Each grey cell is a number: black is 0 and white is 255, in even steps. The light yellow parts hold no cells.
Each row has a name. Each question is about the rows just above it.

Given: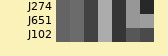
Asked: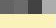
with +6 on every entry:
[106 113  72 178]
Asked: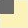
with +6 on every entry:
[113]
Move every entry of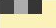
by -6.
[ 60 166  47]
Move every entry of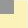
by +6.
[157]
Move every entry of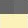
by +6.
[106 113]
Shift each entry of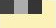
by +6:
[ 72 178  59]

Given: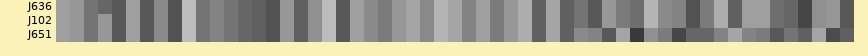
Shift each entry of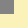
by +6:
[137]
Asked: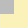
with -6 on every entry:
[182]
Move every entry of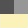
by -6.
[ 76 145]
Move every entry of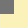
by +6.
[122]

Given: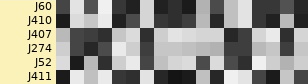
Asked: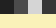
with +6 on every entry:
[ 39  81 219  61]
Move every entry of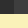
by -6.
[41 56]

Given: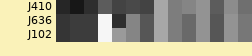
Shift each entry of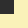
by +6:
[52]
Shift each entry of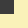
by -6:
[54]

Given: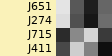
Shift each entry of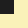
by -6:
[24]
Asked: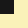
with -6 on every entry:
[17]
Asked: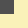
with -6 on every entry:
[74]
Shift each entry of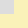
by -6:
[215]
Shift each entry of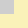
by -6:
[200]
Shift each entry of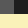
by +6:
[94 36]

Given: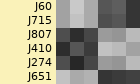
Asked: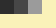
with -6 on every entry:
[ 39  65 149]
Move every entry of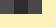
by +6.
[84 51 77]
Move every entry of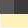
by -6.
[80 53]
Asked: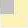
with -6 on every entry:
[188]
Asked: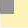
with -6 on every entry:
[143]
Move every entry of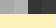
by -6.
[164 172  47  53]

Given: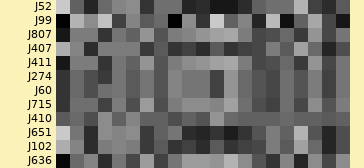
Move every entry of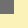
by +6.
[117]
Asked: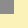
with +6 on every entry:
[146]
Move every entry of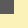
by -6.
[84]

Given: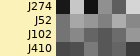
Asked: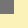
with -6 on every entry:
[110]
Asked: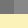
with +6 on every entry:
[122 142]
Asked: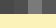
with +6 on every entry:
[ 79  85 128  93]

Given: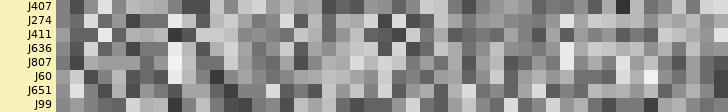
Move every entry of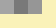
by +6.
[170 127 156]
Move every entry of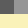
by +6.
[ 98 156]
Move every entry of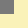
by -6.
[115]
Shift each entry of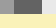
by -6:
[150  93  93 227]
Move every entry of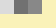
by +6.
[225 119 142]

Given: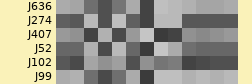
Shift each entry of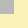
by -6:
[179]
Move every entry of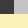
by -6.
[ 53 191]
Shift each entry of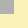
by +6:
[183]

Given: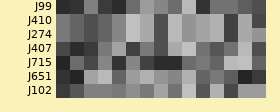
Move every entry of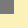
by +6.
[127]
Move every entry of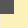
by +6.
[92]
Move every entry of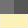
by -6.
[108  80]
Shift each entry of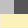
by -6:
[186  80]

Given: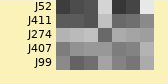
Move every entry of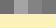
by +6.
[117 170 137 124]
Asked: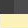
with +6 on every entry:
[67 82]
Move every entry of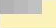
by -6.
[173 180 187]
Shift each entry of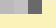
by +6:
[192 199 111]
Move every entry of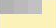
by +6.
[185 192 199]
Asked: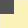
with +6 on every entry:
[89]
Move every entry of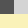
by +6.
[ 89 218]

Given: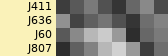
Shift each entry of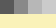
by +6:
[ 95 143 189 209]
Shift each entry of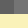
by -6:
[ 90 110]

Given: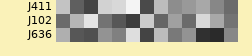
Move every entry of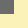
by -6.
[101]
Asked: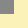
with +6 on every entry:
[141]
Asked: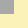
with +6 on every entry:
[174]
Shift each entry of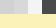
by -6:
[204 210 238  68]
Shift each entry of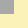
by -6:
[162]

